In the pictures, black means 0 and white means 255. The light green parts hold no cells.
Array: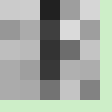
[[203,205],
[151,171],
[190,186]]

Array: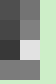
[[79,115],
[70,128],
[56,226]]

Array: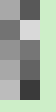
[[168,88],
[115,217],
[146,118]]

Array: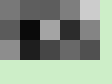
[[120,94],
[91,10],
[141,30]]

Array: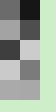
[[107,22],
[163,78],
[62,204]]

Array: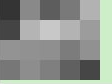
[[52,137],
[68,180],
[147,145]]

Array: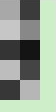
[[168,59],
[198,136],
[52,20]]

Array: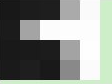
[[24,28],
[27,164],
[25,26]]
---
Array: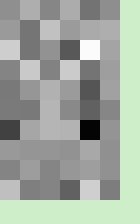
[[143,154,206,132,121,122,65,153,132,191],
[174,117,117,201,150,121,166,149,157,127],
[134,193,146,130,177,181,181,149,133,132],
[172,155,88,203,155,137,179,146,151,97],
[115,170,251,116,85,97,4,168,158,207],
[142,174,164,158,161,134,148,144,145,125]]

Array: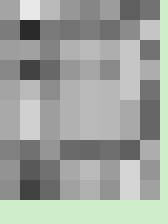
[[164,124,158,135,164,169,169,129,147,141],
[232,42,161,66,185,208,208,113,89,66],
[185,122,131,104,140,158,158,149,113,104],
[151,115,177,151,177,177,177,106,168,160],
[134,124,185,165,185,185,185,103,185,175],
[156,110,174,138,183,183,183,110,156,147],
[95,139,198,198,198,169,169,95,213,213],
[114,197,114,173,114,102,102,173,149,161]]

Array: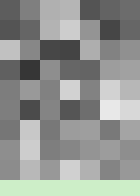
[[93,84,193,96,125,126,118,142,140],
[127,101,135,54,153,75,200,205,184],
[176,179,71,142,129,132,120,126,152],
[181,205,68,102,210,85,156,134,208],
[84,148,174,100,130,110,158,148,177],
[99,70,130,157,210,232,121,156,132],
[108,102,144,161,183,216,164,142,152]]

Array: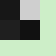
[[23,31],
[207,17]]

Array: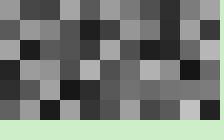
[[153,90,164,37,47,97],
[71,152,28,156,86,154],
[66,132,90,147,162,27],
[165,82,83,78,23,161],
[89,31,58,177,45,53],
[156,63,167,80,88,81],
[121,150,79,109,114,159],
[80,122,31,177,105,71],
[47,44,39,142,116,90],
[124,160,104,21,119,193],
[163,57,182,105,124,34]]

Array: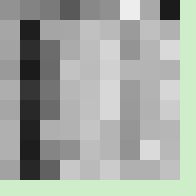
[[146,166,163,154,174,166,176,176,162],
[131,30,45,27,53,40,33,29,39],
[122,165,108,106,115,107,175,133,97],
[89,167,171,194,183,179,178,144,199],
[136,192,189,187,191,192,196,189,186],
[144,185,212,208,215,215,180,181,203],
[237,155,148,181,156,154,150,147,176],
[169,191,181,180,179,177,180,218,176],
[27,177,217,178,214,204,182,184,192]]

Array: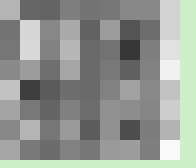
[[180,115,118,138,194,164,135,166],
[102,215,217,157,62,120,180,121],
[100,135,130,111,91,100,118,108],
[126,170,183,165,110,128,154,129],
[115,98,106,106,106,109,92,119],
[119,156,114,120,129,144,144,154],
[136,84,54,96,161,141,77,157],
[135,109,126,129,137,134,125,127],
[210,210,225,241,193,205,179,249]]
